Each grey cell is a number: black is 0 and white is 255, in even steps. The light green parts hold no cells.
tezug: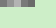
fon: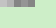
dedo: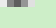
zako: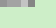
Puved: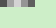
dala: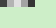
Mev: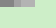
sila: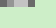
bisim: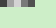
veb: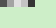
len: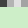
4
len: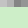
4

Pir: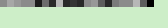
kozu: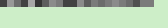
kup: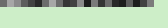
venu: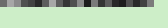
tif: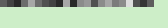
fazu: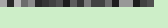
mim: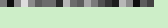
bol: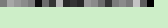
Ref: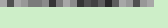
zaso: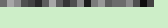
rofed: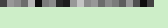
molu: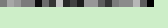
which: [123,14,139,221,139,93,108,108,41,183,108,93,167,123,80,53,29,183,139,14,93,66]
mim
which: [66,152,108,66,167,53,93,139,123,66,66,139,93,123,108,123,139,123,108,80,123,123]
kozu
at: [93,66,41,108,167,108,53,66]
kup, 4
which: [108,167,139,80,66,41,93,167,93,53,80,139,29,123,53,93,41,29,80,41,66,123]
venu
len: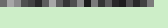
22
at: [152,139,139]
Pir, 3
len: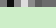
8

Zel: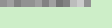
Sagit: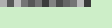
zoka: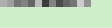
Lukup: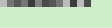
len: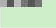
6
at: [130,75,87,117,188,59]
Lukup, 6
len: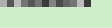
13
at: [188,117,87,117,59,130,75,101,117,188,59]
Sagit, 3
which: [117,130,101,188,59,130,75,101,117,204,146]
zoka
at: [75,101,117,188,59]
Sagit, 9

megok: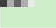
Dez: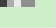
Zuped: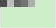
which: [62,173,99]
megok
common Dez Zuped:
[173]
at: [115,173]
Zuped, 4

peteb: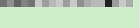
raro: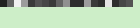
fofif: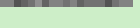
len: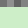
4
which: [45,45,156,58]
raro
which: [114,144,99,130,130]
fofif
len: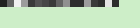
17
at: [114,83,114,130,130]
fofif, 15
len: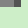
3

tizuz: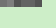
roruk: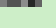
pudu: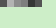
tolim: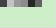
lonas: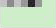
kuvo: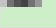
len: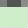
4
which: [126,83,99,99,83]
tizuz
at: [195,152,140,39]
tolim, 2
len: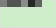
6
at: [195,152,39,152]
lonas, 3
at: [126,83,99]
tizuz, 2
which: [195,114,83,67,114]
kuvo

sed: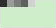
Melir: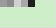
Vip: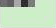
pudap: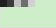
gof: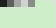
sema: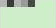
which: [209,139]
gof
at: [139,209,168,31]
Melir, 2
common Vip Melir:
[168]
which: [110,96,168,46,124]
Vip
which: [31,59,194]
pudap
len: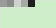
5

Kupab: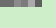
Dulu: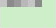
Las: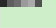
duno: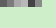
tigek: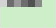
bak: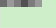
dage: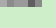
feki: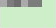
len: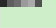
6
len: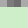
4
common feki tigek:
[109]

